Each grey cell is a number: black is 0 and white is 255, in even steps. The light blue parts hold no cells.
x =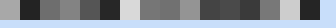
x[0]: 168
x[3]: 131
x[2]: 110

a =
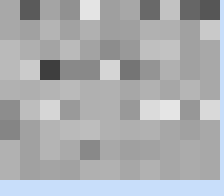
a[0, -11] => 168
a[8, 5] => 177
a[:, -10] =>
[90, 161, 175, 203, 175, 189, 161, 161, 161]
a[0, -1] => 86
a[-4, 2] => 214
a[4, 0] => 177
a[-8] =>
[168, 161, 180, 162, 176, 159, 160, 177, 176, 161, 201]
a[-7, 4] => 163
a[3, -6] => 213
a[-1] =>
[177, 161, 164, 162, 176, 177, 167, 177, 167, 171, 168]
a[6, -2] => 161
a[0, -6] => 159
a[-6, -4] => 148
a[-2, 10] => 168
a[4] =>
[177, 175, 180, 186, 176, 177, 167, 177, 167, 181, 168]
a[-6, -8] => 137
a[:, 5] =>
[159, 159, 141, 213, 177, 177, 177, 168, 177]
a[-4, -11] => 141
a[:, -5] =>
[167, 160, 153, 117, 167, 153, 175, 160, 167]
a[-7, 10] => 168
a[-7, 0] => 186

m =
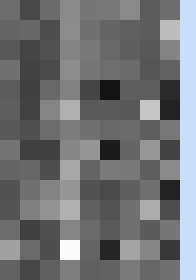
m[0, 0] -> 108
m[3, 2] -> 75
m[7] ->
[117, 65, 65, 134, 150, 27, 101, 151, 66]
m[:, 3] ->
[138, 139, 131, 140, 129, 175, 124, 134, 167, 150, 176, 133, 251, 126]
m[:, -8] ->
[73, 103, 69, 67, 65, 66, 81, 65, 103, 112, 128, 64, 106, 71]
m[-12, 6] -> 95
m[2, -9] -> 88
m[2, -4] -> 104
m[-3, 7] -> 91
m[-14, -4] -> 120
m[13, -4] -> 98
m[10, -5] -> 96
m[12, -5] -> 100
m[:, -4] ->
[120, 100, 104, 110, 20, 90, 104, 27, 123, 75, 84, 90, 37, 98]
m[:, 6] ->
[138, 96, 95, 107, 95, 89, 106, 101, 121, 94, 113, 112, 164, 122]
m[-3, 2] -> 80
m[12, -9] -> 160
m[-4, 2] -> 147
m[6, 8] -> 120
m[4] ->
[92, 65, 105, 129, 69, 20, 95, 94, 42]
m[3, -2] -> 86
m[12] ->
[160, 106, 79, 251, 100, 37, 164, 134, 56]
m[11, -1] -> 119
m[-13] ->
[101, 103, 77, 139, 112, 100, 96, 93, 188]
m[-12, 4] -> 121
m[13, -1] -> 113
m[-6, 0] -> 100
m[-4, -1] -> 77
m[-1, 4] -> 96

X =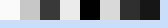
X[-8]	250
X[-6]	57
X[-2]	47
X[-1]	22

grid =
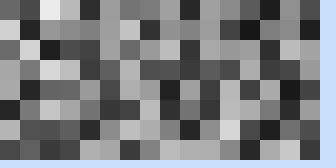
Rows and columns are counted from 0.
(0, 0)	104
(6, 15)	77
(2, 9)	53
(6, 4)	44
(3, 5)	95
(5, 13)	120
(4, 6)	174
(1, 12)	23
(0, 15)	77
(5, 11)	186
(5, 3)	166
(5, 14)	44
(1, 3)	138
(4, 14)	25
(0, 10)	160
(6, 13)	31
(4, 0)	169
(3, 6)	181
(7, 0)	72
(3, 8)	82
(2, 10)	169
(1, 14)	138
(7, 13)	171
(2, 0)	107
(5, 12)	173
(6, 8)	128
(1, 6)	194
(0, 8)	160
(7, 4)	176
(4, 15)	67
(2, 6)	105
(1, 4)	128
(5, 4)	115
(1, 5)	158
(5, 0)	38

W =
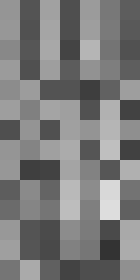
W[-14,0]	149
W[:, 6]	[93, 89, 81, 94, 158, 66, 143, 65, 176, 115, 96, 169, 172, 144]
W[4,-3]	62
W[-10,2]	83
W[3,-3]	146
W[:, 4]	[155, 158, 181, 146, 62, 81, 148, 85, 130, 140, 127, 123, 118, 78]
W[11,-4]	140
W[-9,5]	177
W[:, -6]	[84, 81, 86, 80, 156, 128, 148, 132, 63, 138, 133, 84, 85, 170]
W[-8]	[79, 148, 80, 160, 148, 181, 143]
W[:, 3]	[79, 78, 68, 92, 83, 159, 160, 171, 164, 185, 189, 140, 129, 67]
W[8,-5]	66
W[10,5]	221
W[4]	[140, 156, 83, 83, 62, 97, 158]
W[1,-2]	122
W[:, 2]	[161, 165, 168, 158, 83, 164, 80, 160, 66, 100, 117, 75, 73, 96]
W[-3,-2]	74
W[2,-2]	116
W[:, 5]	[120, 122, 116, 126, 97, 177, 181, 191, 86, 216, 221, 74, 51, 79]
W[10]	[107, 133, 117, 189, 127, 221, 96]
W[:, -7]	[149, 151, 136, 155, 140, 158, 79, 149, 151, 93, 107, 152, 159, 117]

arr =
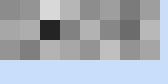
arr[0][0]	140
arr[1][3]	130
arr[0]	[140, 148, 216, 182, 141, 158, 123, 158]
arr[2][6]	147
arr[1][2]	36
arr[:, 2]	[216, 36, 179]

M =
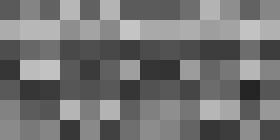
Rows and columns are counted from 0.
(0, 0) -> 90
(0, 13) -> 134
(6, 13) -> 71
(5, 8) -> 142
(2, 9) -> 75
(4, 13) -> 86
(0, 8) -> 90
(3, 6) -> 159
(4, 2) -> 59
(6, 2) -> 133
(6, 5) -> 65
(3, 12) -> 182
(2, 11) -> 61
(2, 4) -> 79
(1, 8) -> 168
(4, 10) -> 108
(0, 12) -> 98
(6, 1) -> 121
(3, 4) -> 59
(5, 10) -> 182
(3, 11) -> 119
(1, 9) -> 173
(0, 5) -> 180
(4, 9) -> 70
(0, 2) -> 98
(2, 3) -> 73
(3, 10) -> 101

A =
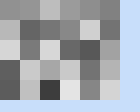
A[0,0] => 145
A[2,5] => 162
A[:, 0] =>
[145, 184, 214, 95, 92]
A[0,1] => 149
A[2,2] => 215
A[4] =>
[92, 192, 61, 228, 134, 212]
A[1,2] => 118
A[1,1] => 101
